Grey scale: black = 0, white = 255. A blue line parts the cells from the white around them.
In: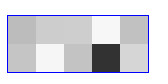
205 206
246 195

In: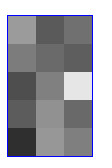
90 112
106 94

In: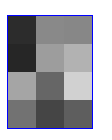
137 135
157 178

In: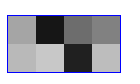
22 109
200 32

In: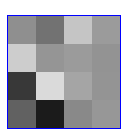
114 197
149 155

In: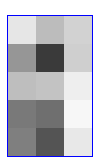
188 210
58 207

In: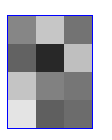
198 115
40 191
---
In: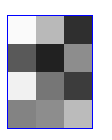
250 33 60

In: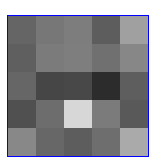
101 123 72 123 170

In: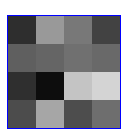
46 101 196 110

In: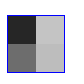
38 189

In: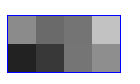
139 56

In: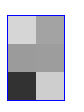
214 157

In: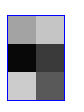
163 58

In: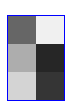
102 38

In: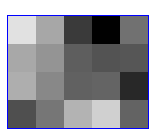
225 148 97 208
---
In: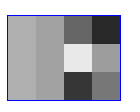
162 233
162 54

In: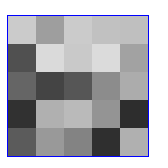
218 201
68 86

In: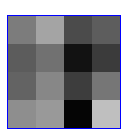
113 18
135 61

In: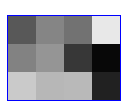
149 55
183 185

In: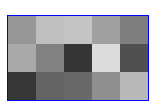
129 53
100 104

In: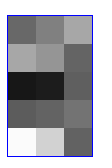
149 100
28 95

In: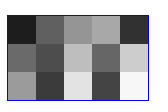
77 190
59 227
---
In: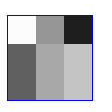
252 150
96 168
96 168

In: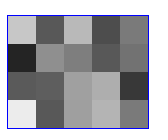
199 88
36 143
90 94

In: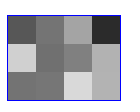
87 116
208 112
115 118

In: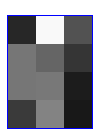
39 249
118 101
118 120

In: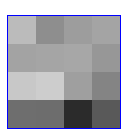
187 142
163 165
200 205

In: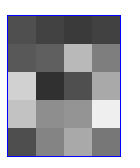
79 66
88 95
209 48

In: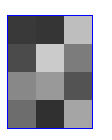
57 53
75 203
136 153

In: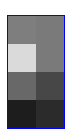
126 122
218 122
104 71

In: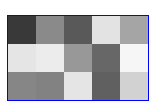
57 138
229 236
134 130
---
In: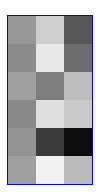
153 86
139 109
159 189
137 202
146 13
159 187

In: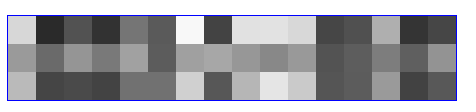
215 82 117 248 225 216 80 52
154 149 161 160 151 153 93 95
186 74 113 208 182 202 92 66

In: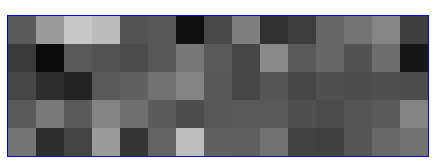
91 200 83 16 126 62 116 63
58 88 77 119 69 89 82 22
70 36 97 132 70 70 77 76
89 90 111 76 88 80 85 131
117 68 53 190 95 66 85 113

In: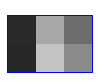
41 108
39 138

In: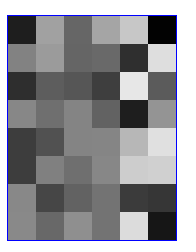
30 102 199
130 101 47
46 86 231
135 132 30
61 132 183
61 111 205
136 98 59
137 143 220

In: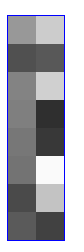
152
80
131
127
119
115
74
90

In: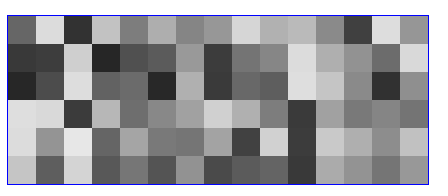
102 50 125 133 214 186 64 150
57 207 80 153 116 220 146 217
39 221 107 176 104 222 138 143
222 59 110 161 176 58 121 116
220 231 165 117 65 60 175 193
197 212 118 146 91 57 147 152

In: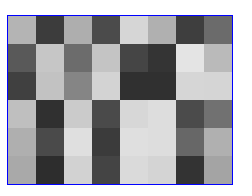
180 174 214 62
89 108 69 228
64 133 48 214
191 203 215 75
175 223 223 103
169 210 218 51
